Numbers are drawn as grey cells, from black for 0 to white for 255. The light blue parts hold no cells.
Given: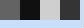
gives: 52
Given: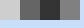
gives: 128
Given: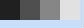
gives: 225
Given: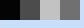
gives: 112
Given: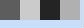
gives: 176
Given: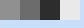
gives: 233
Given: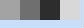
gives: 216
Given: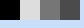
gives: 75
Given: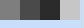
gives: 198
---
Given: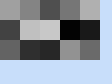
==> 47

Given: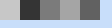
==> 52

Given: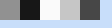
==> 23

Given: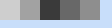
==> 162

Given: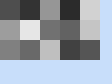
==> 105

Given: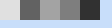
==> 98

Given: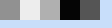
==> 237

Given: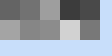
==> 134

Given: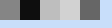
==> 14
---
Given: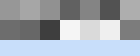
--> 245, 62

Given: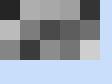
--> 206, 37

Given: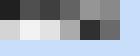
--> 242, 32

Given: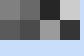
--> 204, 38

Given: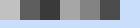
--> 193, 58

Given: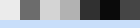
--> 235, 10

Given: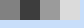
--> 219, 61

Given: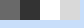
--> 255, 51

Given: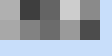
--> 205, 62

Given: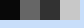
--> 200, 8
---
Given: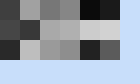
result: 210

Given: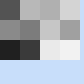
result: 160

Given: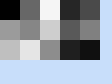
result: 128

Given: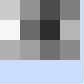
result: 181

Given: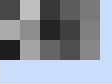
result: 128

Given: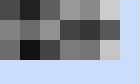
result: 88

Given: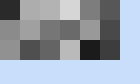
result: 73

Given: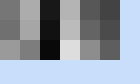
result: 75
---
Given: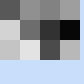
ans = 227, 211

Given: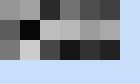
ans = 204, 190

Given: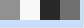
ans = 248, 145

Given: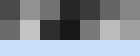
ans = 195, 188

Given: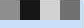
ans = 210, 142

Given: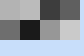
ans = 202, 187
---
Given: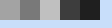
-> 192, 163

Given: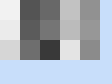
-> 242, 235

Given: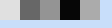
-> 224, 171

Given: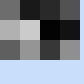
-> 203, 177

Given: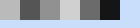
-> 208, 186

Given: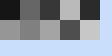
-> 199, 186

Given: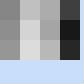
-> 220, 212

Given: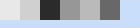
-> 232, 208

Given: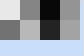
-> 232, 184

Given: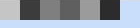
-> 197, 155
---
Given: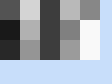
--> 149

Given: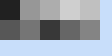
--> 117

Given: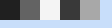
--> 99

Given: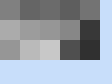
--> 186

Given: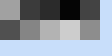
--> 133

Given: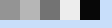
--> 182
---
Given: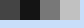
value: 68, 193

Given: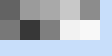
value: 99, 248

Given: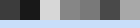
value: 60, 168

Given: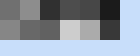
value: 112, 56

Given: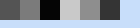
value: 84, 52

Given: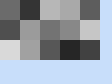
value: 107, 65

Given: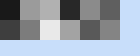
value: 25, 132

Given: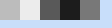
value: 188, 120

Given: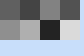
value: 96, 218
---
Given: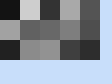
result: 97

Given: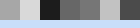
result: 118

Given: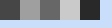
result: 103

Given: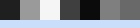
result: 105

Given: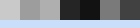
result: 122

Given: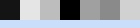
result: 160

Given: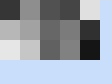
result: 123
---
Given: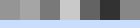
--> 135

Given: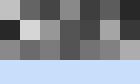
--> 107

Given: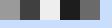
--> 106

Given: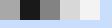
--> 168

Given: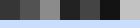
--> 68

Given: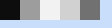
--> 157
